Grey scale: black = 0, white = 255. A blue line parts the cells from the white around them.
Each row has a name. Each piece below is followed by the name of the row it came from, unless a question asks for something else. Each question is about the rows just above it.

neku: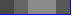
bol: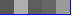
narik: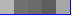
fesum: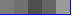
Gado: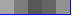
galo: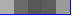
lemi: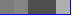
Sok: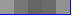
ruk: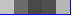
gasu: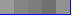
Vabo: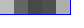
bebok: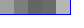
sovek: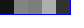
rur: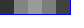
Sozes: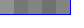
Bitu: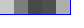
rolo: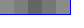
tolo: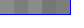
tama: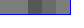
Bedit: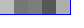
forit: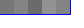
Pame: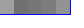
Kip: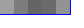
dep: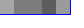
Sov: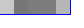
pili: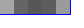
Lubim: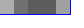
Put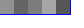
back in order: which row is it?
Gado
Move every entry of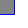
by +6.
[138]
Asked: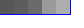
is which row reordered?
galo
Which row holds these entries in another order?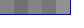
Sozes
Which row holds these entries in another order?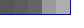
bol
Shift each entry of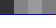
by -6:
[ 44 126 148 119]

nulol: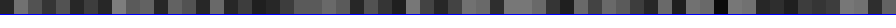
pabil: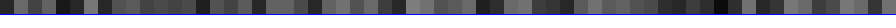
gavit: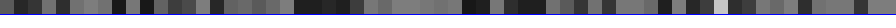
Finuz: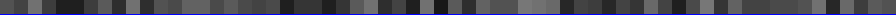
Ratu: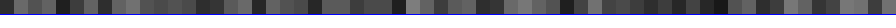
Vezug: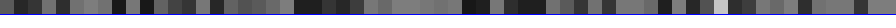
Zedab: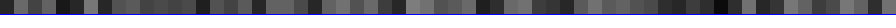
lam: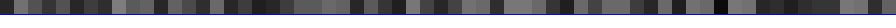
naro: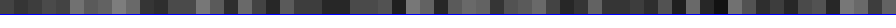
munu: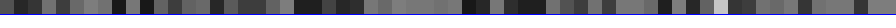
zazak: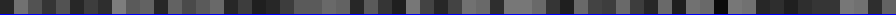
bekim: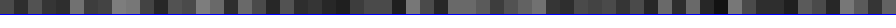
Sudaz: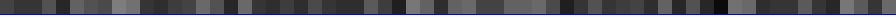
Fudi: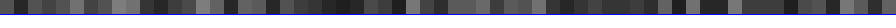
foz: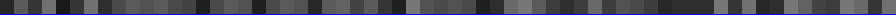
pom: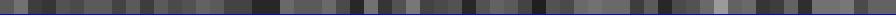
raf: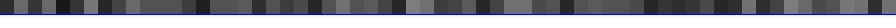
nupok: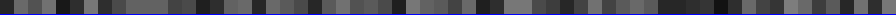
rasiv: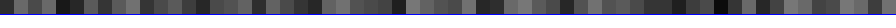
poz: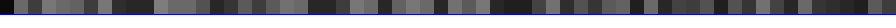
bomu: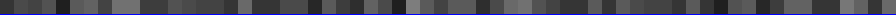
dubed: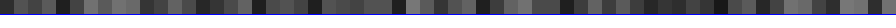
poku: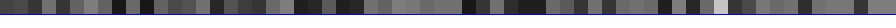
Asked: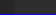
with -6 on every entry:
[33 40 40 40]
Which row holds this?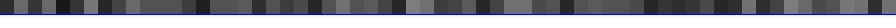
raf
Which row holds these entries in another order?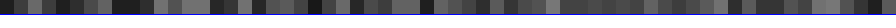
dubed
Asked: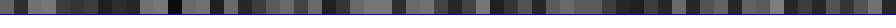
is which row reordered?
nulol
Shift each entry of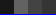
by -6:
[18 92 61 47]

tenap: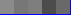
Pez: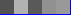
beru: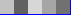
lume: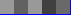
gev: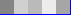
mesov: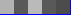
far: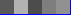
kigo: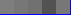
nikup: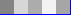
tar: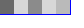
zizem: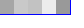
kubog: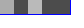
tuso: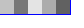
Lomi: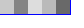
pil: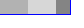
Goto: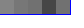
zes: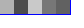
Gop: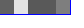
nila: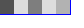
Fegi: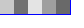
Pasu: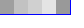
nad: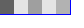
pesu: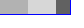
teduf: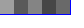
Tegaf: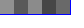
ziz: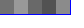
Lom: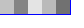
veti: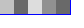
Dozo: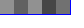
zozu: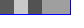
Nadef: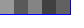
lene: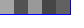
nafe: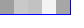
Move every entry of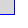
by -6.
[209]
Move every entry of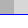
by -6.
[172 209]
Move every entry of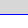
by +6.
[221 221]
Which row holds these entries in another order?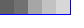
beru
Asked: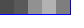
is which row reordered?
far

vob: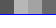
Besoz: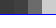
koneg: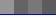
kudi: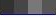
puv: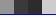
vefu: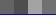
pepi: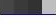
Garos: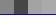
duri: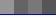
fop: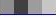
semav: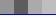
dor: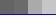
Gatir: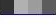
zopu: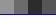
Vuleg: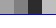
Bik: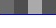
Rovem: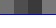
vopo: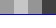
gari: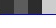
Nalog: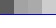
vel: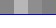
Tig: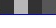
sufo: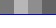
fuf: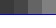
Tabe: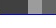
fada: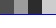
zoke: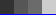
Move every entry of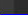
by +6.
[64 50]
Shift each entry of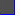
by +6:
[84]
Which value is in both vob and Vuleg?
[163]
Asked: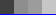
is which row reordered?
fop
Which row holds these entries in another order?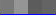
koneg
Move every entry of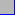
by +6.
[189]
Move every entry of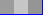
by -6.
[150 192 143]

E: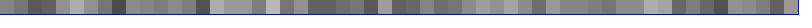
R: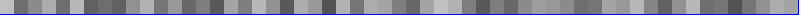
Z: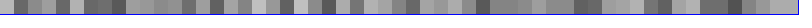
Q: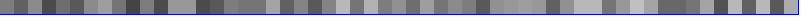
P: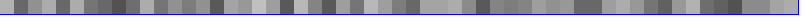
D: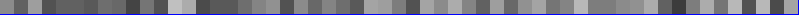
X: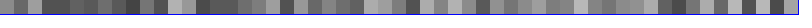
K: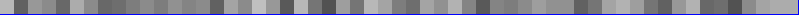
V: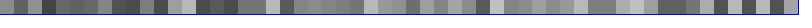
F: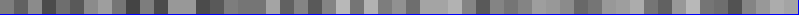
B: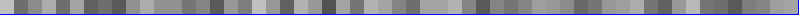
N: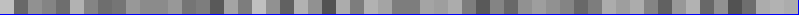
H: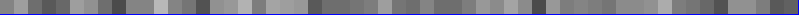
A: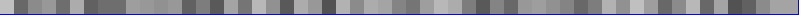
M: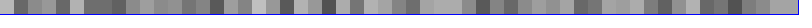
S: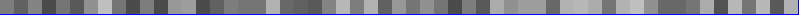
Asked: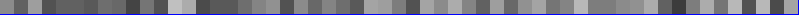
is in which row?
D
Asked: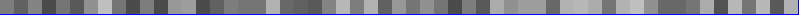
S

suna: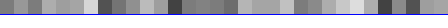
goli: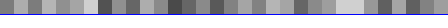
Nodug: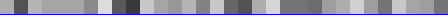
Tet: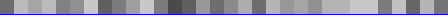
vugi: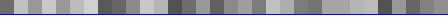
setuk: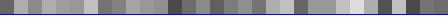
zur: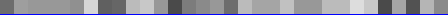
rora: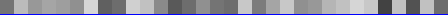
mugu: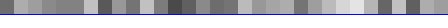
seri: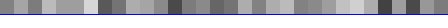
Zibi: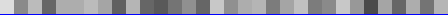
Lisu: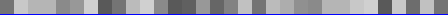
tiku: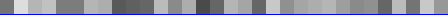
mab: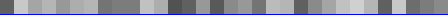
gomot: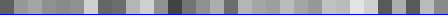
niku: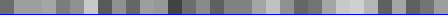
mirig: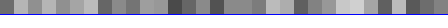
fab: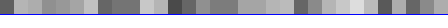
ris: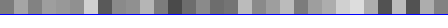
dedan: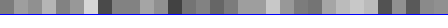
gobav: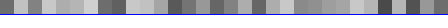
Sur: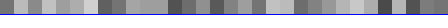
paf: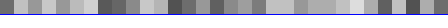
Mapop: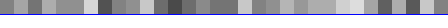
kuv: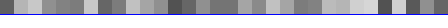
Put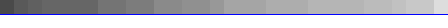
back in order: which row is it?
fab
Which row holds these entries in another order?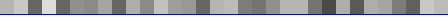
tiku
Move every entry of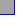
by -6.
[159]
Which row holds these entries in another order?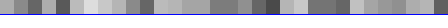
fab

